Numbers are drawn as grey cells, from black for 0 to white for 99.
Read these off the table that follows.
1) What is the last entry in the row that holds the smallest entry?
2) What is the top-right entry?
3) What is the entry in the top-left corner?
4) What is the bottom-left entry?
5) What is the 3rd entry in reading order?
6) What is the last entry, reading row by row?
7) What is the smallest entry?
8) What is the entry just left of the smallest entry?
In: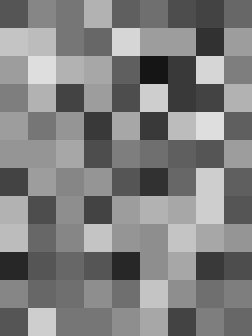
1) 49
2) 40
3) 33
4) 33
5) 46
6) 40
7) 8
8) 37

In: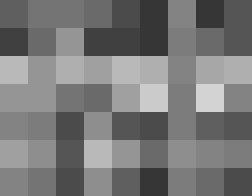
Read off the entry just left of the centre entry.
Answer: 41
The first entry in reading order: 37
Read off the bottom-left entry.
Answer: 51
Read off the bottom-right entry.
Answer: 29
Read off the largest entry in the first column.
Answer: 72
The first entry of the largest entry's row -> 58
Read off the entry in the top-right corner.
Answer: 33
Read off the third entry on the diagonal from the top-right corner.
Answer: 51
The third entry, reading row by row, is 45
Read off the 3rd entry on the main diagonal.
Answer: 68
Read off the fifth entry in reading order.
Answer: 29
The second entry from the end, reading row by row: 41
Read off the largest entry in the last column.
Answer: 68
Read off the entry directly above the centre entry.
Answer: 72
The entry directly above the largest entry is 65
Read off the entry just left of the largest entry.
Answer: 48
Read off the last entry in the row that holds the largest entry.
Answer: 51
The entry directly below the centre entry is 33
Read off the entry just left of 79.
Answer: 62

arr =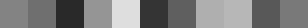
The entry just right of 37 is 68
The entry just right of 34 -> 47

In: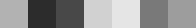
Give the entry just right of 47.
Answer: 61
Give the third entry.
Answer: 28

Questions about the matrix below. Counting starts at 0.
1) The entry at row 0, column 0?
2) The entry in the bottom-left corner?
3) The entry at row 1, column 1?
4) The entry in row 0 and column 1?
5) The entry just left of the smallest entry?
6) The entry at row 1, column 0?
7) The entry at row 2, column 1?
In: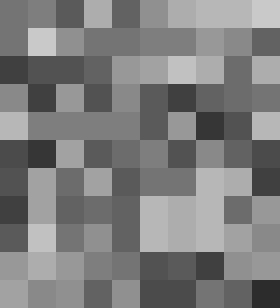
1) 45
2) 63
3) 78
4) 49
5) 38
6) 45
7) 32

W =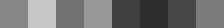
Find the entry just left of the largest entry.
52
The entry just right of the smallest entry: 28
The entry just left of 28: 18

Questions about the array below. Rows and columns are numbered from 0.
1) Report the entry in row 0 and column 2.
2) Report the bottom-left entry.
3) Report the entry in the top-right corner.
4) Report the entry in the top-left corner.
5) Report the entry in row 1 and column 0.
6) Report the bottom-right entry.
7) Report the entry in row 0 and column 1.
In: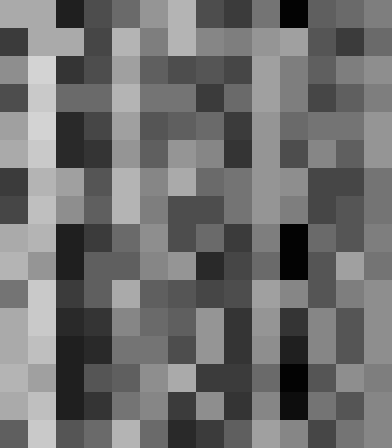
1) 12
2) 37
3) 49
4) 66
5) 23
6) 52
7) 66

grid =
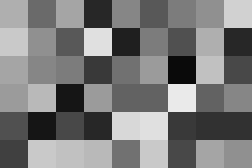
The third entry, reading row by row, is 64
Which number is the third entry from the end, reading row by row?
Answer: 28
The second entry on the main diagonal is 56
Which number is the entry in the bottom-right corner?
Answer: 56
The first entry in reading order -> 68
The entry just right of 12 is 48
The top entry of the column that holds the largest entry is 48
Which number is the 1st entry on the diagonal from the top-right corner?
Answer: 81
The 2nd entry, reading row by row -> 41
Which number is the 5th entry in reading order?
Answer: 52
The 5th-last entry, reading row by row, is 44
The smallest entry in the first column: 25
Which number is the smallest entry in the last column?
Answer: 15
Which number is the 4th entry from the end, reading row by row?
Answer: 78
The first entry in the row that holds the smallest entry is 64

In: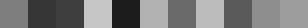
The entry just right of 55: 61
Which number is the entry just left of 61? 55
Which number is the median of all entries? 49

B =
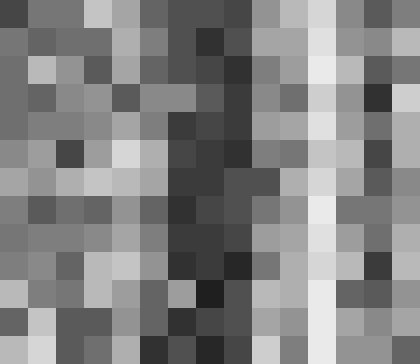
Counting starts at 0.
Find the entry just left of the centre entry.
23
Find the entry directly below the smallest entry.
27
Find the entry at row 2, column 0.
43
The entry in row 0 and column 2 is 46
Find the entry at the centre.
23
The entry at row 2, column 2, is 57
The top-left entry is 27
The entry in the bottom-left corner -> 72
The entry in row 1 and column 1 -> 39
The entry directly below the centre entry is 27
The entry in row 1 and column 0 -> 46
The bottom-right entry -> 39
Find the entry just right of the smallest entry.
31
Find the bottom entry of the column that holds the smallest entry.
15
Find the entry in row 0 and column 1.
46
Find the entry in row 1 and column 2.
43
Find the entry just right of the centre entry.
31
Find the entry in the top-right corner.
49

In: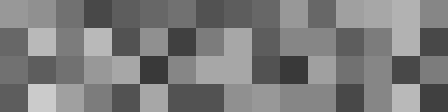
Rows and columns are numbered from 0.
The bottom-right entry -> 25
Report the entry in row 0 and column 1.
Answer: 56
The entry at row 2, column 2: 44
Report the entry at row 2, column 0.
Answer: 44
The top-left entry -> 59
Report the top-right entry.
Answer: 52
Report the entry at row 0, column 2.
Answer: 44
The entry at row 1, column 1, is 72
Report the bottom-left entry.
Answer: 36
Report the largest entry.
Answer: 79
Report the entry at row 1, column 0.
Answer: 40
